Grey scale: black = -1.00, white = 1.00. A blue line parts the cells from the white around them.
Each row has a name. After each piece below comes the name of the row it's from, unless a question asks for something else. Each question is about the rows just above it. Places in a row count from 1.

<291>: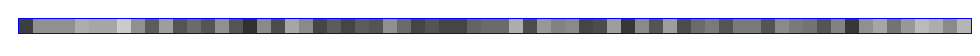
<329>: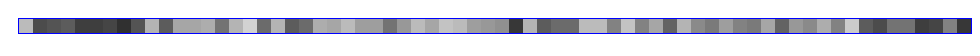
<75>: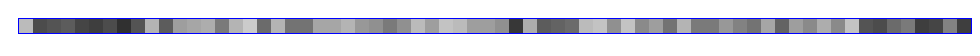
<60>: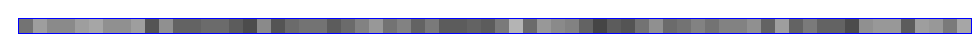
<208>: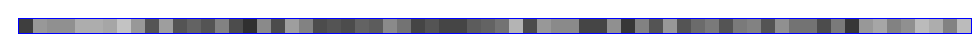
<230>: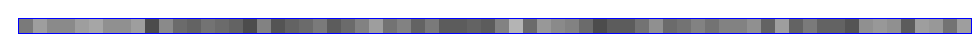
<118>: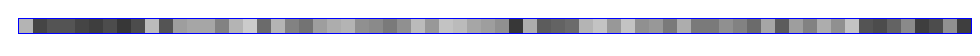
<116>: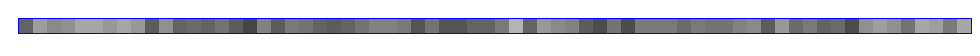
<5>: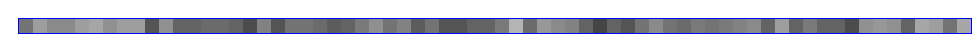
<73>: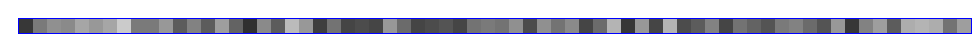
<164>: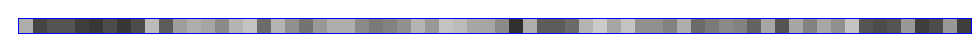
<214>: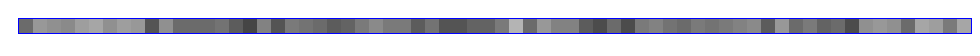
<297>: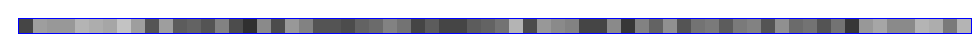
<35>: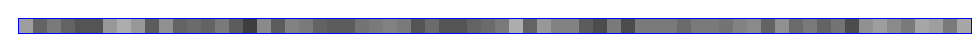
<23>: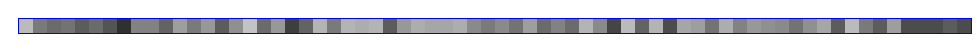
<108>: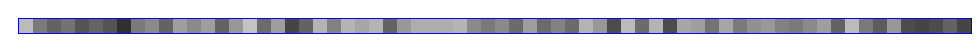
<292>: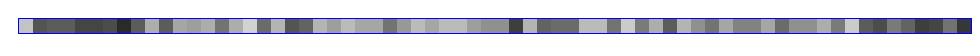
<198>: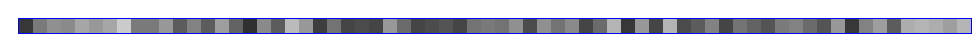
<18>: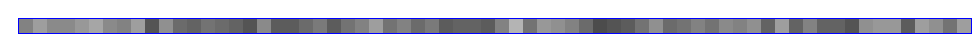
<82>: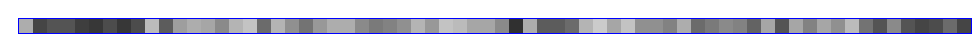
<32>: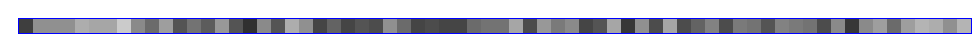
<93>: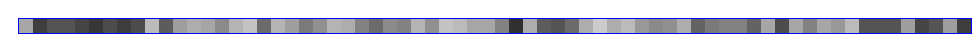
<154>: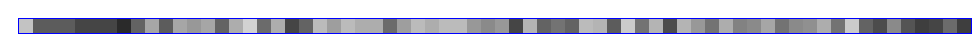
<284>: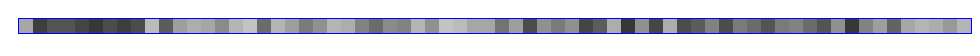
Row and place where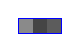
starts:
<291>, 21
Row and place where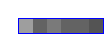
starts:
<230>, 55
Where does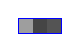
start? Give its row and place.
<93>, 64

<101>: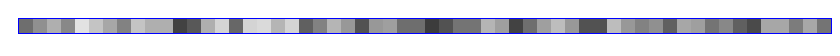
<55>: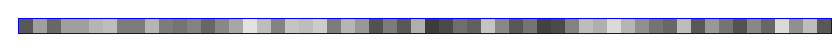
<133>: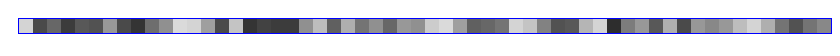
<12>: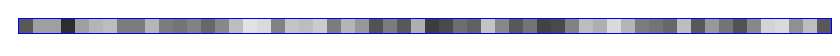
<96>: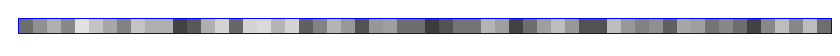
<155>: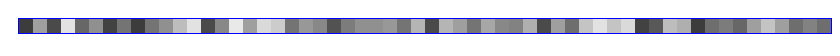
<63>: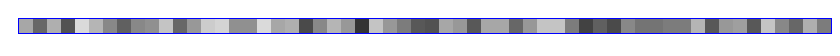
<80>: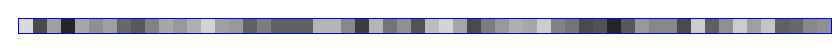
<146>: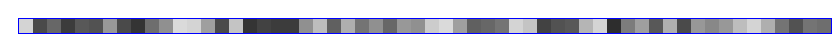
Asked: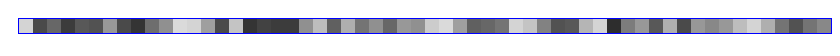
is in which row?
<133>
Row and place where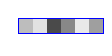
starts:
<155>, 12

